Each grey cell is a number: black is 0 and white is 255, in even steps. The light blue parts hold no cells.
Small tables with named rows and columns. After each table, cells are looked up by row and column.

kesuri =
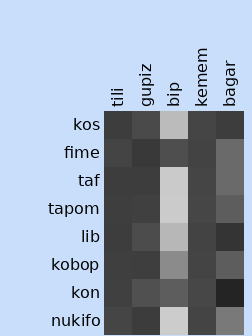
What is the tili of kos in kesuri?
61
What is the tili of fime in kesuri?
68
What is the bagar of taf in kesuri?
106
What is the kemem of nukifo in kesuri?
68
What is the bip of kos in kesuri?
187
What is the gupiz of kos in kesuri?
74
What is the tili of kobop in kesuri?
63
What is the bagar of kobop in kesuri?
93
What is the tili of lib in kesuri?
61
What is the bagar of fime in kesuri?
106
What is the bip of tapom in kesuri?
203
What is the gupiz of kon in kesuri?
80
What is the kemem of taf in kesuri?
69
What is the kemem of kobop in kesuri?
68
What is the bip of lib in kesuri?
183
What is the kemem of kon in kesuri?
71
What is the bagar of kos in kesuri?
61
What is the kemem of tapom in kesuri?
70

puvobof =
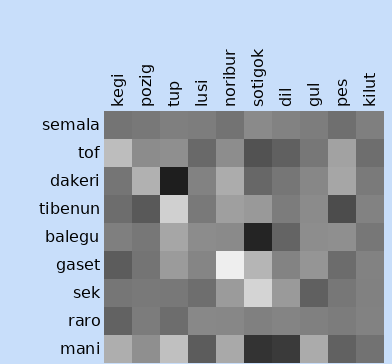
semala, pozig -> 120
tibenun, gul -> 139
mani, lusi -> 92
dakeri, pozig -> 177
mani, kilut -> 114
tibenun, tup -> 208
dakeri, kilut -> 122

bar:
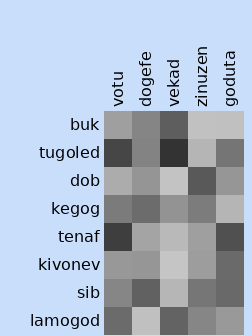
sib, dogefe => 97
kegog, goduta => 181
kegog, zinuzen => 124
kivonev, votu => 152
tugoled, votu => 70
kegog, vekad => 147
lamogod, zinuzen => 134
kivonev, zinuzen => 157
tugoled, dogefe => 131
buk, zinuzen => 193
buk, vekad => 94
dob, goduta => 150
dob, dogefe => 149
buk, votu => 159
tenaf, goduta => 80
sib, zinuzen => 118
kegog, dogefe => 108
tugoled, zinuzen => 181
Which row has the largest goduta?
buk

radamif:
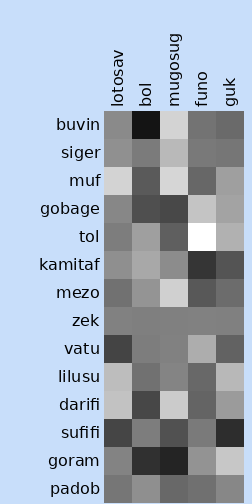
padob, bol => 143
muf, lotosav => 211
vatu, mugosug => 129
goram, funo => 147
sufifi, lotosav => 69
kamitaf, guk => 84
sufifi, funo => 122
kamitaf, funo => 53
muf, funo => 103
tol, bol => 159
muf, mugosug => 214
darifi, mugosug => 203
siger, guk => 118
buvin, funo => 115
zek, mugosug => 128
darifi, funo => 100
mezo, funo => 88
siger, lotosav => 144

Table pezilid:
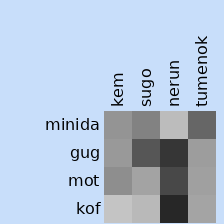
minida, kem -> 148
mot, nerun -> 72
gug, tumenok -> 157
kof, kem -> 196
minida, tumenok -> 102
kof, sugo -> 185
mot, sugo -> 163
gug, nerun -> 54
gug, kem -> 153
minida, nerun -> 188
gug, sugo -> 86
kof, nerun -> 39
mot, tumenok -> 160
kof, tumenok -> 164
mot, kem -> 142
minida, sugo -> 130
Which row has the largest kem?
kof

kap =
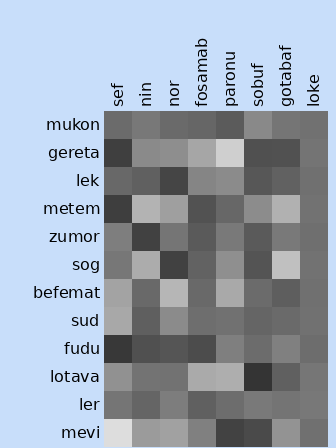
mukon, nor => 106
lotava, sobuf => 52
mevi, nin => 155
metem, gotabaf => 177
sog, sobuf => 84
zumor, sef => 126
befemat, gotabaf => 94
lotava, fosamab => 170
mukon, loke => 113
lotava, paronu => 174
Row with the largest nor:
befemat

